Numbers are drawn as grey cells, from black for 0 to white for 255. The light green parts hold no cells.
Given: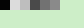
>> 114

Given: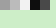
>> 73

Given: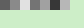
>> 161

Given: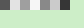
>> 137

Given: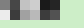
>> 26

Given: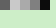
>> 12
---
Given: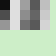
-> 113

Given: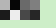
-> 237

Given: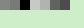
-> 178

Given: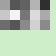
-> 138

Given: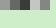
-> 59

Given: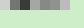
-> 136
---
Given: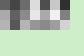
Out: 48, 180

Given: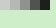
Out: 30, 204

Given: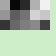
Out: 241, 53

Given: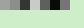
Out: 117, 161

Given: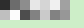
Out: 161, 191

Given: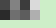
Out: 218, 42

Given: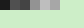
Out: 167, 27

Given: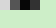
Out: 50, 215

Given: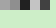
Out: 65, 164

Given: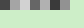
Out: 146, 70
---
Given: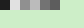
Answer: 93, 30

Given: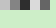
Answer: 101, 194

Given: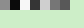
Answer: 88, 141

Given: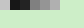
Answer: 176, 197

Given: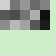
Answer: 129, 140

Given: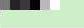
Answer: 251, 121

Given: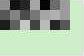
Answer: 155, 28

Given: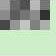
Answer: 117, 71
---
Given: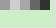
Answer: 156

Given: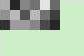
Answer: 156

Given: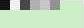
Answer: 241

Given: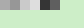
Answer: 151

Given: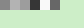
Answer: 179

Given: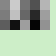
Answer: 93

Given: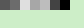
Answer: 223
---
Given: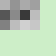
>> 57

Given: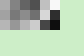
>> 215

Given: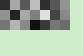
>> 67

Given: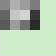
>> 211

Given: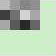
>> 211

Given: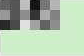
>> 171

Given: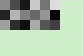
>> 150

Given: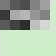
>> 149

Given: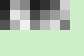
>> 155
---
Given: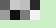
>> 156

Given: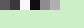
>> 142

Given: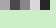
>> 38

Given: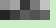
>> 193

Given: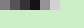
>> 148

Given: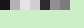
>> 44

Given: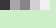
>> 240

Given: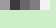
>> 242
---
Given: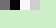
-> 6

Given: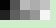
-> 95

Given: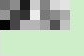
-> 69

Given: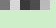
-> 215

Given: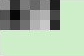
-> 69

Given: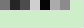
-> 37

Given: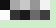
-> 50
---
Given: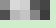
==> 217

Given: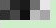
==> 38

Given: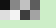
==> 135

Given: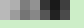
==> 175

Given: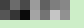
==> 107

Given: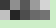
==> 143

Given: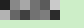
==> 136
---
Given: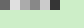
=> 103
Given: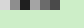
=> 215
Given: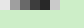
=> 231
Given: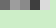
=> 107
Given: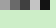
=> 160
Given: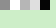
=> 142
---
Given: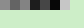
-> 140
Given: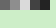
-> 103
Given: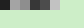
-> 32
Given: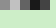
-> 142
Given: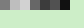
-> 124
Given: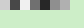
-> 207
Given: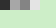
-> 47
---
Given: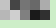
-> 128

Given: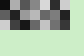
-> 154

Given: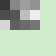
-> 191

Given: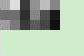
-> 46

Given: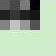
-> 32

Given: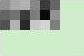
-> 59

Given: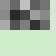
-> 71

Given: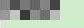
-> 57

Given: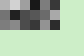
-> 76

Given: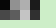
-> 196
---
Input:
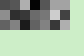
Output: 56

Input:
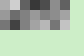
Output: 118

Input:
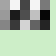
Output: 99

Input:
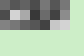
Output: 199

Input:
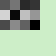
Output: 97

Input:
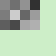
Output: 167

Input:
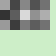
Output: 93

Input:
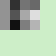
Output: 126

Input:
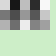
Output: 131
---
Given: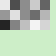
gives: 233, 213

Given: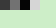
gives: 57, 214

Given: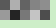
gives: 89, 77

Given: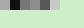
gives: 170, 200

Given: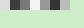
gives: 221, 188

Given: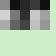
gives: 139, 150

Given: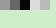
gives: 154, 186

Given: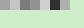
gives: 164, 176

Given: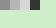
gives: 142, 52

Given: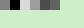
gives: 129, 98
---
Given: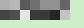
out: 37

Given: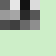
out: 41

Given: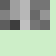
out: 105

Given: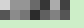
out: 129

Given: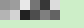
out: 127

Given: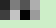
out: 3

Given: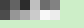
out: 248

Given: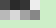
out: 163

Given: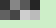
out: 206

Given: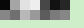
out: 123
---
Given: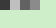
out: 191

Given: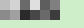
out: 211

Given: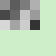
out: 92

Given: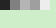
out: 128

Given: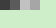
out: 91

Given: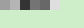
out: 181

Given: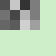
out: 199

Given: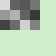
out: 98

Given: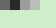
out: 40

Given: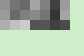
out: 116
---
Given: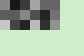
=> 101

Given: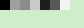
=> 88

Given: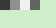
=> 240

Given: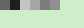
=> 124

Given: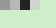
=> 35

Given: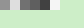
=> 65
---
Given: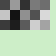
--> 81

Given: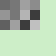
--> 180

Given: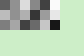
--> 156

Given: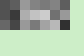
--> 113

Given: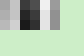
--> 228

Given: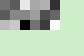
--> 79

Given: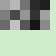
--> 51

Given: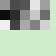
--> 200
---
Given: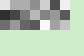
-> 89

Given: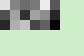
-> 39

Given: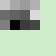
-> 218

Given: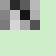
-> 175

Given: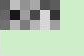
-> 51

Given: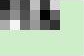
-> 100

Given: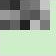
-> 154

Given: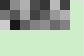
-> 176

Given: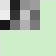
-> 104

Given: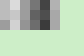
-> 168
